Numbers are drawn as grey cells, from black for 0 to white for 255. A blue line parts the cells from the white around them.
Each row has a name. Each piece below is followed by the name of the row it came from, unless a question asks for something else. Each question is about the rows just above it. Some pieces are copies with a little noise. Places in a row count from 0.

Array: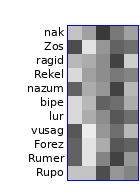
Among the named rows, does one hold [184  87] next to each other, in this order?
no
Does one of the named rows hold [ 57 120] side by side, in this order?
yes

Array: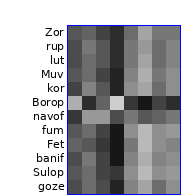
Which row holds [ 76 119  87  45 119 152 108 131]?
rup
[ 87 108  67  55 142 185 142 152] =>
Sulop
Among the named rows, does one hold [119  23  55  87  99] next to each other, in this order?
no
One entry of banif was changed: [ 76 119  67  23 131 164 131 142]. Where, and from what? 5, [174]
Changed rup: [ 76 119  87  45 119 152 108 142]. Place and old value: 7, [131]

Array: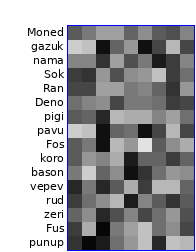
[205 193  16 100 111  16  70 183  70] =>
pavu
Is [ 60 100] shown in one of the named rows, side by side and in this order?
yes

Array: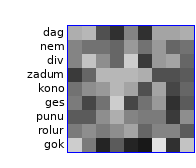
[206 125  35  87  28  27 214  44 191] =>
gok
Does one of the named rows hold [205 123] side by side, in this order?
yes
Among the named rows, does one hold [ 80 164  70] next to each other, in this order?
yes
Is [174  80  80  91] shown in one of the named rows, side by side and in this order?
yes
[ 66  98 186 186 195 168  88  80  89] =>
zadum
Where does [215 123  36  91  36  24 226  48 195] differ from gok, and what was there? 0, [205]

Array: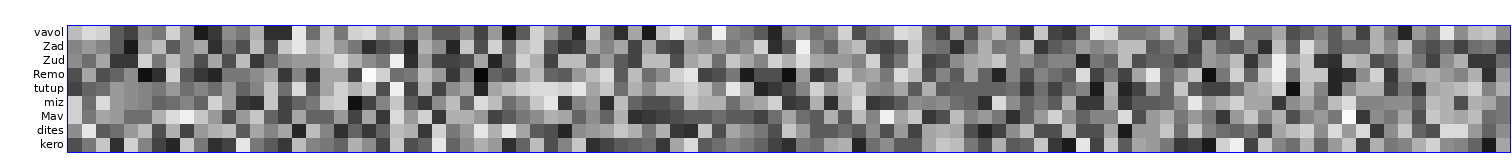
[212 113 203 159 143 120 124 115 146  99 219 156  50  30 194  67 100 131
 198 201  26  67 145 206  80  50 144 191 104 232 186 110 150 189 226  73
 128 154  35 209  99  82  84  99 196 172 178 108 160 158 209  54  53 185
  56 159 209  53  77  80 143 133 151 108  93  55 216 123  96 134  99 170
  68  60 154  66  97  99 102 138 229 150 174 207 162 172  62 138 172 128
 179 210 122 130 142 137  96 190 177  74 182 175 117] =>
miz
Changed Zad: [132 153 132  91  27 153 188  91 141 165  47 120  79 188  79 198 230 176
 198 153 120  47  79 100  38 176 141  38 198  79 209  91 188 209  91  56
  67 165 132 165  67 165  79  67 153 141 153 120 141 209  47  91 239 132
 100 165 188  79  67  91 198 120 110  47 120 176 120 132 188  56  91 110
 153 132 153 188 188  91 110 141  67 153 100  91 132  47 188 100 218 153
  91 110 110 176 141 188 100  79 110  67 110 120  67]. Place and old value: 31, [100]

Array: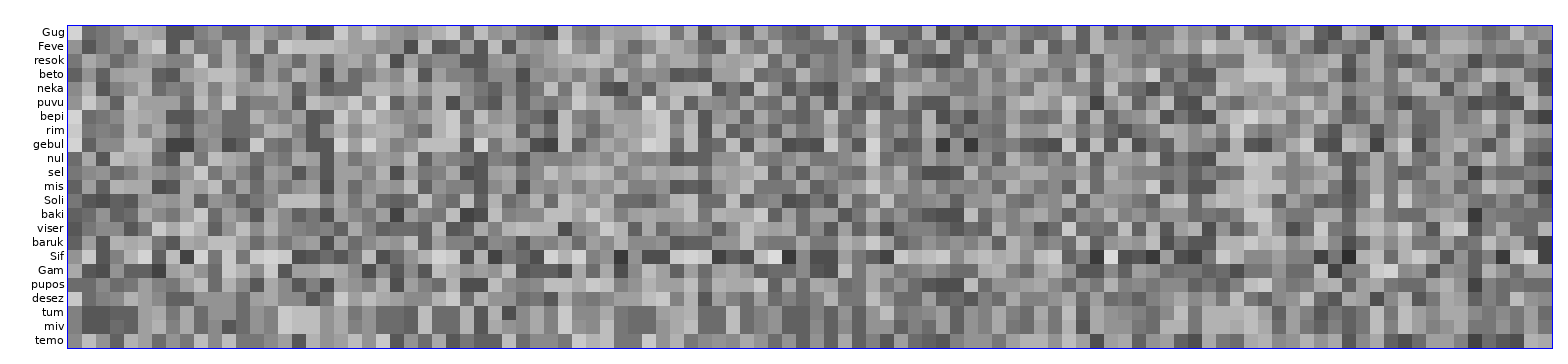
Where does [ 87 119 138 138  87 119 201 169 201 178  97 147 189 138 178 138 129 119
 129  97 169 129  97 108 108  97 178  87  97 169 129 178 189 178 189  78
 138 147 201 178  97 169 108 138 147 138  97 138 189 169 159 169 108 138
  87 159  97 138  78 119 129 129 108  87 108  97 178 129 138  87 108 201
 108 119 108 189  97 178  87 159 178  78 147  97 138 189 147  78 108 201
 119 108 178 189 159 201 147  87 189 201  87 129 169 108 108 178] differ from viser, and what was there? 34, [178]
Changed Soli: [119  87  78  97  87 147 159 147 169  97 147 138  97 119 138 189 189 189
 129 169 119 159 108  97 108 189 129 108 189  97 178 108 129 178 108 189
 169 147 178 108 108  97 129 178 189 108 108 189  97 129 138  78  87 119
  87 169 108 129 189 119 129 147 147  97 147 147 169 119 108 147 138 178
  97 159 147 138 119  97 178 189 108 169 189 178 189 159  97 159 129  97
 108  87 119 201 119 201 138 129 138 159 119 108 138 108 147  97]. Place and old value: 61, [138]
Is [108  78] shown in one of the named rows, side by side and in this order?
yes
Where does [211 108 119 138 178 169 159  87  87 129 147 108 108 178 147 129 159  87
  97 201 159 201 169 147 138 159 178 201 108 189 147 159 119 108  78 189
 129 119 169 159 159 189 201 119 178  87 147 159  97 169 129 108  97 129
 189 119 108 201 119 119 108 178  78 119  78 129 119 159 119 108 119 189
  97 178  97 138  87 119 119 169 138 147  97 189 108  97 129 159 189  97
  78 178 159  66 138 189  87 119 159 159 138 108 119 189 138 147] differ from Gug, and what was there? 60, [97]
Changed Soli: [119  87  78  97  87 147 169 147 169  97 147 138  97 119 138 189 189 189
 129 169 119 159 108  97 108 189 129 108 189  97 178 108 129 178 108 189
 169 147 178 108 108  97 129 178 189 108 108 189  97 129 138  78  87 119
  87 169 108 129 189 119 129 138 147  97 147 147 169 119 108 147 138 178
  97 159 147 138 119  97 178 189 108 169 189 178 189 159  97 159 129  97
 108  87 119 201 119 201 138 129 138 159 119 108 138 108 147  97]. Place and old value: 6, [159]
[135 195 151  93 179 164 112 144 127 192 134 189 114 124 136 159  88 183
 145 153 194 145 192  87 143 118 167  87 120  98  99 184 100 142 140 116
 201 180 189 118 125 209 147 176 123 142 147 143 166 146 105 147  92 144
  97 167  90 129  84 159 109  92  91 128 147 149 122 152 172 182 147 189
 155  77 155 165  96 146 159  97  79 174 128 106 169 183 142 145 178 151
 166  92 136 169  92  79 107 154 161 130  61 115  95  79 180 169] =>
temo
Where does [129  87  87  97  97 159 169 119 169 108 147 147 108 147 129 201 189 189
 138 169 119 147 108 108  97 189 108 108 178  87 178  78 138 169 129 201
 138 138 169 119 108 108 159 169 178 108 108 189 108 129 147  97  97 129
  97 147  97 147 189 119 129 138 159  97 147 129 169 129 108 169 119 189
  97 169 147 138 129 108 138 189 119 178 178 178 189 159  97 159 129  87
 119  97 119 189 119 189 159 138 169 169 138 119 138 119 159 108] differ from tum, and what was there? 18, [147]

